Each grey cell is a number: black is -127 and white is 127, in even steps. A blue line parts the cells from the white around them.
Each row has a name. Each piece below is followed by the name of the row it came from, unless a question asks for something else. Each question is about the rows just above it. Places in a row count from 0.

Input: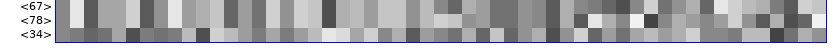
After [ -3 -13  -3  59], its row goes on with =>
[-48  80  59  29  -3  38  -3  29  59 102  91  38  80   8  47 -37  29   8
 -13  47 -25  69 -25  18  47 -48  18  80 -25  29 -13  38  59  29  47  80
   8   8  -3  59  59 -60 -13  47  18]
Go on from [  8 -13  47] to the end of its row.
[-25  69 -25  18  47 -48  18  80 -25  29 -13  38  59  29  47  80   8   8
  -3  59  59 -60 -13  47  18]
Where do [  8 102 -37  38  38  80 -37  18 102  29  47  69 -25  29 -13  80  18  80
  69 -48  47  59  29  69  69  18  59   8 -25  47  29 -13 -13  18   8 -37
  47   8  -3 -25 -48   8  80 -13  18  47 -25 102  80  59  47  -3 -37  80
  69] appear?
<67>
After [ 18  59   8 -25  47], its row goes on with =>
[ 29 -13 -13  18   8 -37  47   8  -3 -25 -48   8  80 -13  18  47 -25 102
  80  59  47  -3 -37  80  69]

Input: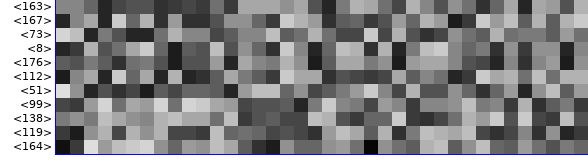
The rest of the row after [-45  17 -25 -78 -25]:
[ 27 -90  17  62 -34  27]
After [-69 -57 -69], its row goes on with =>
[-15 -69  39  39  39  17  39 -45 -90  -5  50  39 -15 -57  50   6 -45  17
 -15 -78 -25  39 -90  39  27 -45  50]

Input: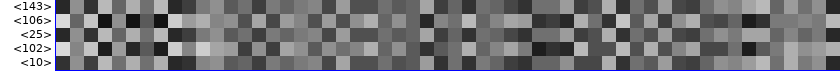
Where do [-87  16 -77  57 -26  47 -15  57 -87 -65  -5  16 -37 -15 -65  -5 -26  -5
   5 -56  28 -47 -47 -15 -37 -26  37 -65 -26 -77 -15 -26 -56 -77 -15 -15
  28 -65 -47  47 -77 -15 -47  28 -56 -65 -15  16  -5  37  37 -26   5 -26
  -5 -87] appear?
<25>
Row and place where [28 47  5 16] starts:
<106>, 9

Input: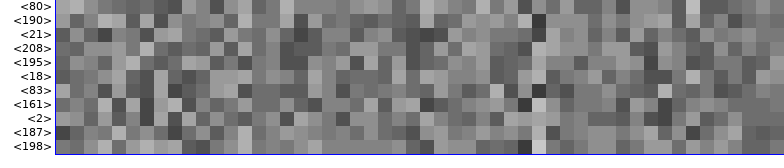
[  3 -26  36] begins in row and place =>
<18>, 16
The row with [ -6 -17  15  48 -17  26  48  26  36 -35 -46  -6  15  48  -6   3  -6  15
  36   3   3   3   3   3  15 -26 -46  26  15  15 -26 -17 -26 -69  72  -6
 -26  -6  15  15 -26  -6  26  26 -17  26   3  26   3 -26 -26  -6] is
<198>

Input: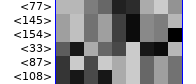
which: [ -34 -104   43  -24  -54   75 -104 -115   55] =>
<33>
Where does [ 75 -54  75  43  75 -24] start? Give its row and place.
<87>, 1
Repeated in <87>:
[75]
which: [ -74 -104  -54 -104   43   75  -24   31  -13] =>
<108>
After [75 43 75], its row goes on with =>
[-24  31 -13]

